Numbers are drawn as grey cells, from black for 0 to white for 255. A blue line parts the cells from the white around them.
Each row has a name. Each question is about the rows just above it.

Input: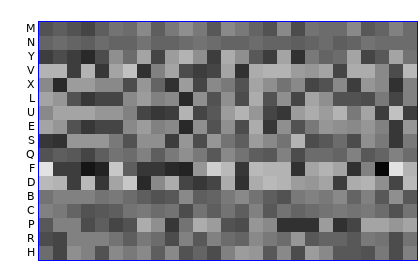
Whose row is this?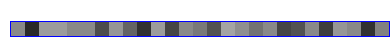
X
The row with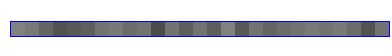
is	C
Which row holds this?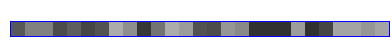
P
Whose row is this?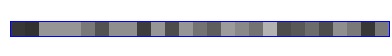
S

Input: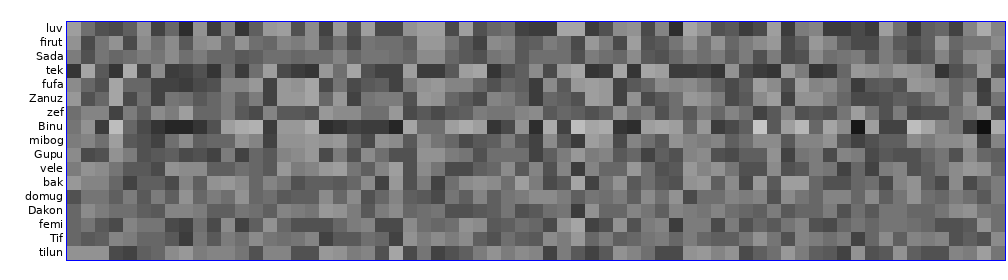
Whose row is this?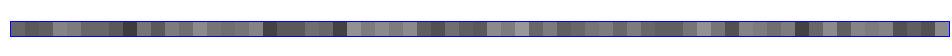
Tif
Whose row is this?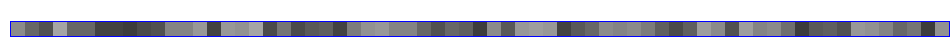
fufa
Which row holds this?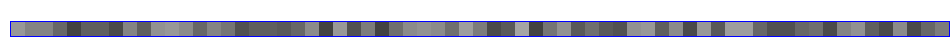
bak

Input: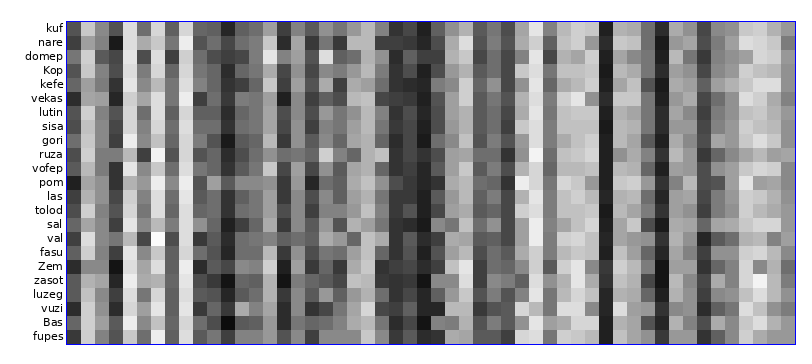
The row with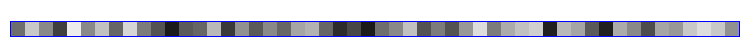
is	gori
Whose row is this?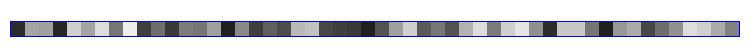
vekas

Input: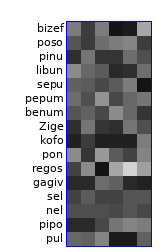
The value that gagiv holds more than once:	[41]
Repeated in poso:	[60]
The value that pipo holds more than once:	[41]
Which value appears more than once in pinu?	[53]
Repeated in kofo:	[33]
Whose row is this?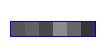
benum

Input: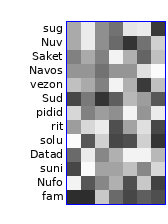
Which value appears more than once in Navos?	[149]
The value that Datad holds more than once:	[243]
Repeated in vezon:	[192]
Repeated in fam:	[45]

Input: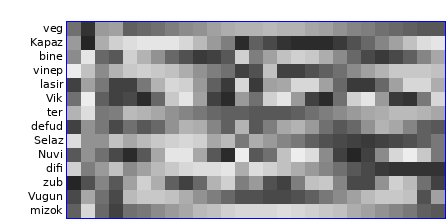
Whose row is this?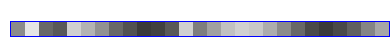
bine
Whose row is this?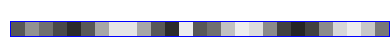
Nuvi
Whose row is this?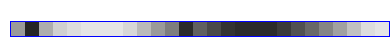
Kapaz
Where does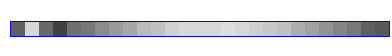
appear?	mizok
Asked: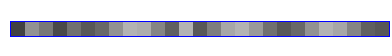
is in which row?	defud

